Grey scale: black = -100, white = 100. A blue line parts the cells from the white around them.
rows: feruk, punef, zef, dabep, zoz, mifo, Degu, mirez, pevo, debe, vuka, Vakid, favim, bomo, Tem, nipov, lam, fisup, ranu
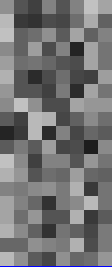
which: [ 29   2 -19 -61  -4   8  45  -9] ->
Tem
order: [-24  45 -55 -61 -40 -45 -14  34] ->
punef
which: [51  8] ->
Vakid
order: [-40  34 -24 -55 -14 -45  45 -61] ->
punef
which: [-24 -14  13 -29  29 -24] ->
zef
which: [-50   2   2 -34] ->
Vakid

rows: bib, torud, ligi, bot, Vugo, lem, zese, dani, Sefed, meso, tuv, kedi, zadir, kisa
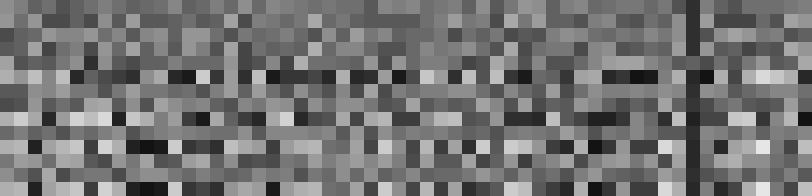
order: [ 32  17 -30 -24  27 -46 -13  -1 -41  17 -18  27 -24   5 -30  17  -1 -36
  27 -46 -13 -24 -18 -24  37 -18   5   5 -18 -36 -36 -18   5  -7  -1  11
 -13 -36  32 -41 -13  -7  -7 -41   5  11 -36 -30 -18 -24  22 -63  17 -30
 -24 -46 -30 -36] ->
bot
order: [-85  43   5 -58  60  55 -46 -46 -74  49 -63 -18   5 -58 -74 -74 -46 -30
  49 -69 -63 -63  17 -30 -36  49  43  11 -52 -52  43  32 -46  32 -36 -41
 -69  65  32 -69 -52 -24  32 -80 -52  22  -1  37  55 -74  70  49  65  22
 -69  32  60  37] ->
Sefed
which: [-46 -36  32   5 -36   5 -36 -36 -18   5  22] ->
Vugo
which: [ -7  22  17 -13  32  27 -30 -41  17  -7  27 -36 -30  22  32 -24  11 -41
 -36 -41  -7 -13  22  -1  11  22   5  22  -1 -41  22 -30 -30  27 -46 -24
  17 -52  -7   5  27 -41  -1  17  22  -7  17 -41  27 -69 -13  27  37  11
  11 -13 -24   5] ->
kedi
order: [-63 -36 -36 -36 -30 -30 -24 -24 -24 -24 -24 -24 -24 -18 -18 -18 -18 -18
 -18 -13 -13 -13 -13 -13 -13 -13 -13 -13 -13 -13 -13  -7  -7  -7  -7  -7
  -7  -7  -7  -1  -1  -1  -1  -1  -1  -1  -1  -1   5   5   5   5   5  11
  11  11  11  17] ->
bib

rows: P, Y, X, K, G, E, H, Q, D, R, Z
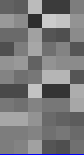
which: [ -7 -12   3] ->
Q
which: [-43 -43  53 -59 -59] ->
H
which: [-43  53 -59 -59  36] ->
H
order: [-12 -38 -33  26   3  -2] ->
Z

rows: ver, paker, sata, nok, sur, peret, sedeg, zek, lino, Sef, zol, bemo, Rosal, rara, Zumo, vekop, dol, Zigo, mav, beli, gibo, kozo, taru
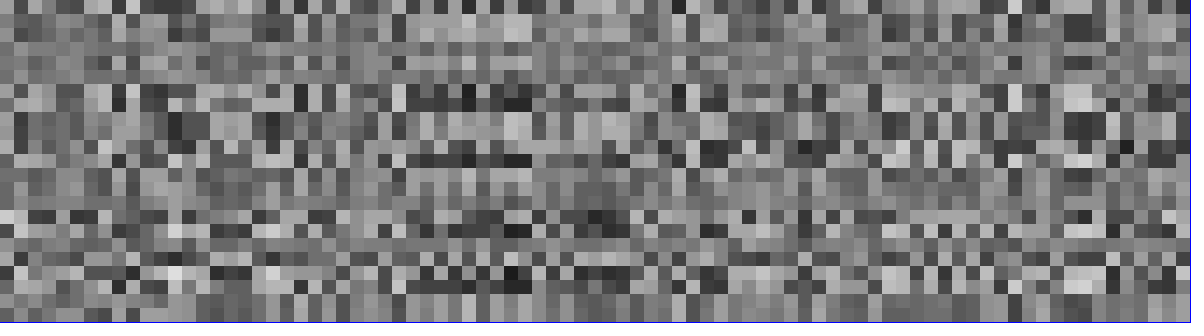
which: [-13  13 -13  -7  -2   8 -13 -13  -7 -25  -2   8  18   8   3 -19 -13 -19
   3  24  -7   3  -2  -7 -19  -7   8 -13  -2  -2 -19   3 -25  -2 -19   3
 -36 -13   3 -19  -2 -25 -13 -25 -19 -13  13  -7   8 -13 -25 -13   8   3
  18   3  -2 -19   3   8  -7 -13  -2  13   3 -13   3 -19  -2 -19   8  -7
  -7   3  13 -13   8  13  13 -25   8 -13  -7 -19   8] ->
peret
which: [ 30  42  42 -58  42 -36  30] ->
gibo
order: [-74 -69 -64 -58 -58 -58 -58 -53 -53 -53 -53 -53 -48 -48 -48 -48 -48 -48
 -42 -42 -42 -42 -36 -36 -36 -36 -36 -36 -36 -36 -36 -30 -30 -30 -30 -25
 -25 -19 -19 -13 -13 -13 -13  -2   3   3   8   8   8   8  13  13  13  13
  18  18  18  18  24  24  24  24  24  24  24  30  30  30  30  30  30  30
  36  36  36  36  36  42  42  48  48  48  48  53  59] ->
zol
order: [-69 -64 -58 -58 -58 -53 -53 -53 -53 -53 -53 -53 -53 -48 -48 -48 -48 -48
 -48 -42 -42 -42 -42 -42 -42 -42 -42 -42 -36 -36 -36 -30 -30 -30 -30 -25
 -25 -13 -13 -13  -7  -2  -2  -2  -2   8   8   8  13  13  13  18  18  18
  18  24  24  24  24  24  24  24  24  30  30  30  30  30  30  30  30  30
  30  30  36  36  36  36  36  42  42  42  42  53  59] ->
ver
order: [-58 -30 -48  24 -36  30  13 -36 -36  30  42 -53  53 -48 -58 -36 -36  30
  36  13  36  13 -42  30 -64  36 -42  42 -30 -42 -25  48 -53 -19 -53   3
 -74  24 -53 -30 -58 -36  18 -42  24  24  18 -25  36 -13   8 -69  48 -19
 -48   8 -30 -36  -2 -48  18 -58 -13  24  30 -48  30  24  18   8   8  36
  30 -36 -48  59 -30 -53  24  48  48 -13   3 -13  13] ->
sedeg

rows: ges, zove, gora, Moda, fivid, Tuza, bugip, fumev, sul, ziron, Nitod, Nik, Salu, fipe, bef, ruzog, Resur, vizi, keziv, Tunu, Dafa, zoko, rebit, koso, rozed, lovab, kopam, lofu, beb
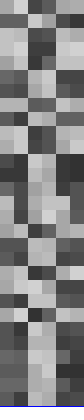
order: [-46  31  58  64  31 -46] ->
Dafa
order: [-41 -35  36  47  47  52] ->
gora
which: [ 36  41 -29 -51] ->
lofu
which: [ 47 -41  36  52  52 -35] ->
bef
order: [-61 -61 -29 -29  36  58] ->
kopam
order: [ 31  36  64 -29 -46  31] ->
ges
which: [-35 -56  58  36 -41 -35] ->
koso

